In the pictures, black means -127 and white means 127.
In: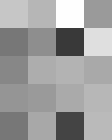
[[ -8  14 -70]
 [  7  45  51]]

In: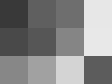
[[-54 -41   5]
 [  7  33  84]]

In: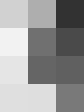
[[114 -15 -53]
 [101 -26 -31]]

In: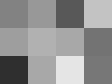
[[ 30  49  40]
 [-80  40 101]]

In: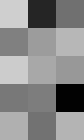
[[ 0 28 55]
 [76 40 24]]

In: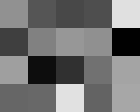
[[ -64    1   23]
 [  31 -114  -79]]

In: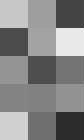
[[-52  35 105]
 [ 20 -49 -12]]

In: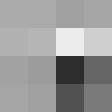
[[ 49  53 107]
 [ 34  28 -82]]
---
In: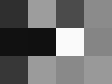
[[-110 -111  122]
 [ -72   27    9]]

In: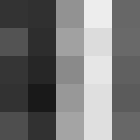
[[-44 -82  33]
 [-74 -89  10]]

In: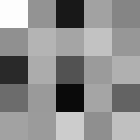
[[ 16  52  37]
 [-86  44 -45]]

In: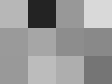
[[26 38 13]
 [25 60 46]]

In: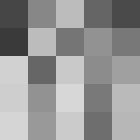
[[-69  60 -10]
 [ 81 -25  73]]

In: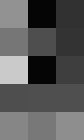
[[  -9  -49  -76]
 [  74 -122  -65]]

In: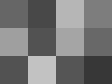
[[ 31 -45  37]
 [-45  66 -42]]

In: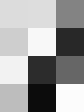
[[ 78 120 -87]
 [114 -83 -25]]
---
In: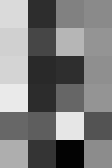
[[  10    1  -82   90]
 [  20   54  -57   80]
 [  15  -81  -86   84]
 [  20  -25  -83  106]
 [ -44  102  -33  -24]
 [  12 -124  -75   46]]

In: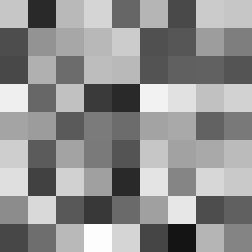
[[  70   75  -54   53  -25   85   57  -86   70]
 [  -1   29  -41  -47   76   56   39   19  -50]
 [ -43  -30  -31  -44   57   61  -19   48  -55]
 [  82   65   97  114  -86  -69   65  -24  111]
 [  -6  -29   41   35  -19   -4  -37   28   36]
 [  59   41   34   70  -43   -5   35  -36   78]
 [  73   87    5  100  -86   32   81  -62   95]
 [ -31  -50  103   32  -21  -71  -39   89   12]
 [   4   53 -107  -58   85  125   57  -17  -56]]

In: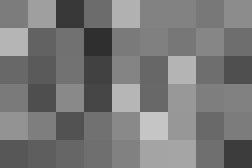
[[ 12  -7   2   2  49 -19 -71  31  -3]
 [-17   6  -8   0  -5 -80 -14 -29  53]
 [-48 -17  52 -24   4 -62 -13 -37 -23]
 [  1  -1  24 -23  54 -57   9 -49  -5]
 [ -3 -22  23  69   9 -14 -45  -1  19]
 [-67 -16  37  36   1 -16 -25 -33 -40]]

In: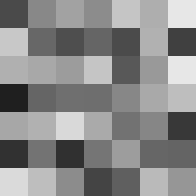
[[103  46  69  12  34   8 -53]
 [-63  49 -52 -26 -49 -24  72]
 [103  25 -39  69  28  40  48]
 [ 62  41   7 -17 -16 -26 -96]
 [-71   6 -13  42  89  49  39]
 [-27 -25  29 -10 -79 -12 -78]
 [ 22  58 -32 -59  12  62  90]]

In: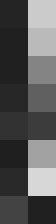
[[ 75 -91]
 [ 58 -95]
 [  4 -95]
 [-31 -88]
 [-67 -77]
 [ 34 -96]
 [ 87 -86]
 [-95 -60]]

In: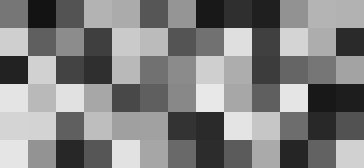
[[  50   52   18  -96  -80 -103   21  -41   43   51  -44 -108   -9]
 [ -85   45   84  -63   95  -14  -43   59   74  -64   12  -32   79]
 [  35   -9  -26  -67   45   79   11  -14   57  -80  -60   81  -93]
 [ -98 -103  101  -32   39  104    8  -32  -55   39   97   57  100]
 [ -45  -87  -18   70  100  -85  -76   33   32   62  -32   83   84]
 [  81  -29  -90   42  -36  -83  -22   38   98  -41  -88   19  101]]

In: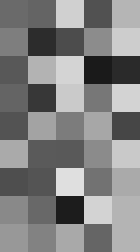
[[  53  -46   80  -27  -21]
 [  77   12  -51  -83   -1]
 [ -85 -101   84   51  -39]
 [  83   -8   74  -72  -27]
 [ -57   39   -3   35  -44]
 [  73   11  -38  -37   42]
 [  42  -13   95  -43  -49]
 [  52   83  -99  -23    9]
 [  52  -26   41    2   24]]

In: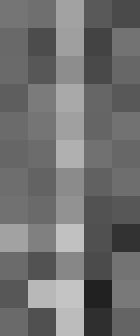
[[-53 -38  34 -16 -10]
 [-12 -60  31 -51 -22]
 [-24 -54  13 -40 -21]
 [-39 -25  41  -4 -33]
 [-13 -26  32 -10 -20]
 [-24 -14  48 -19 -25]
 [-17 -30  11 -28 -17]
 [-40 -45  18 -21 -14]
 [-77 -47  65   0  34]
 [-12 -52   7 -45 -20]
 [ -6 -94  68  56 -40]
 [-27 -80  60 -47 -21]]

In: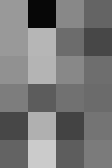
[[ -27    8 -120   25]
 [ -56  -19   54   25]
 [ -17    8   52   17]
 [ -20  -14  -35   -2]
 [ -11  -60   48  -56]
 [  -4  -34   75  -28]]
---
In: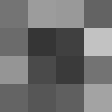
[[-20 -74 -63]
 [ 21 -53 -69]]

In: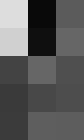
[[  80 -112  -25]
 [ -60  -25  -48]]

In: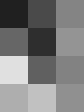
[[-25 -81  20]
 [ 96 -31   2]]

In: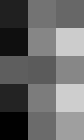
[[-112    6   76]
 [ -33  -36    7]]

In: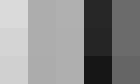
[[84 45 47]
 [80 44 47]]

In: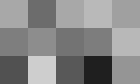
[[ -1  13 -12]
 [-46  78 -39]]
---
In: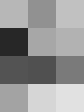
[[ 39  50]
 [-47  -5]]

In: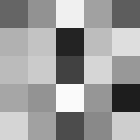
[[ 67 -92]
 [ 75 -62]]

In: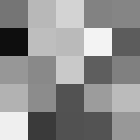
[[62 58]
 [ 9 73]]

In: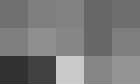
[[ 15   6]
 [-62  73]]

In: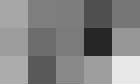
[[-19  -4]
 [-38   9]]

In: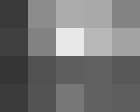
[[  2 104]
 [-46 -33]]

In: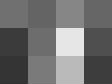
[[-18 102]
 [ -5  58]]
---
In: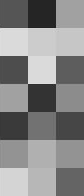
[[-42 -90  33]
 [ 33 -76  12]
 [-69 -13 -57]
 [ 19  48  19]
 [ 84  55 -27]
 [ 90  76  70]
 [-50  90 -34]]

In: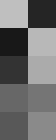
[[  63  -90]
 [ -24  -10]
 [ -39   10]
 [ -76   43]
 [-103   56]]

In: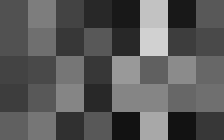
[[ -60  -54   -9  -72   25  -31   11  -24]
 [ -66  -39    5  -87    5    5  -24  -16]
 [ -46  -16  -72  -39  -87   81  -66  -54]
 [ -31   -9  -79  -39 -109   40 -109  -72]
 [ -46   -2  -60  -87 -103   66 -103  -39]]

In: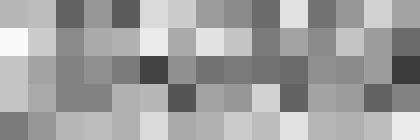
[[ -5  22  55  61  49  90  42  49  76  61  98  55  49  61 106]
 [ 68  35   2  16  -5 -61  16 -13  -5 -13 -20  16  10  28 -67]
 [ 68  42   2   2  49  55 -42  35  22  82 -28  35  28 -28   2]
 [ 55  61 -28  22 -35  90  76  28  10 -20  98 -13  22  82  35]
 [121  76  10  42  49 106  42  98  68  -5  35  10  68  28 -20]]

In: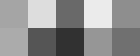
[[ 43 -42 -78  22 -15]
 [ 37  93 -22 107  14]]

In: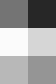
[[-11 -88]
 [ 56  21]
 [123  86]]

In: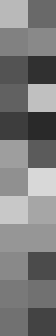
[[-66 -86]
 [-44 -79]
 [-14 -60]
 [  9 -52]
 [ 30 -36]
 [ 57 -22]
 [ -6 -14]
 [  1   9]
 [ 22  22]
 [ 72  38]
 [-30  64]
 [ 16  88]]
